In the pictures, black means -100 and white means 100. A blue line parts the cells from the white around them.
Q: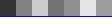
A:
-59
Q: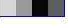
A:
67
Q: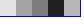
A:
78
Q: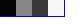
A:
-97
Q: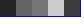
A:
-71
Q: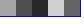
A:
30
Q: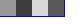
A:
19
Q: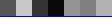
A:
-33
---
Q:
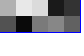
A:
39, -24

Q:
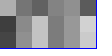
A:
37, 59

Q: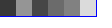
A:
-56, 72

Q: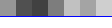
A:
18, 62

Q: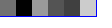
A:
-11, 60

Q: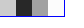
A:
60, 98
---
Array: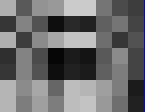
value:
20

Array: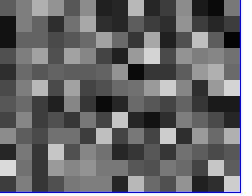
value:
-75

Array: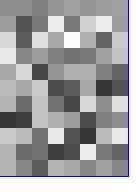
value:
6

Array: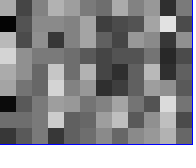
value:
19

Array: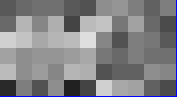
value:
27

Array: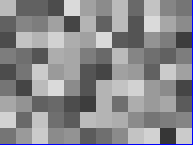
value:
65

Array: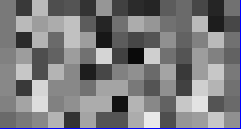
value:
23

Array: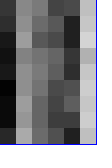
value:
-37
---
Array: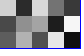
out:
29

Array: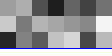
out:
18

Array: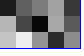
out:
-94

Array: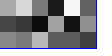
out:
27

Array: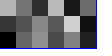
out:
-30

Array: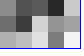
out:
64
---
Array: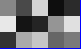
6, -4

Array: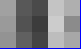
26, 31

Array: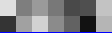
75, 42

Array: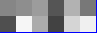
5, 88

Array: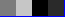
-3, -67

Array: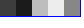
-52, 6
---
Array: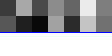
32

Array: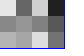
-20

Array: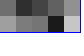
-63

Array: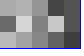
40

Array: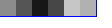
-33

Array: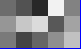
-36

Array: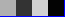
-60
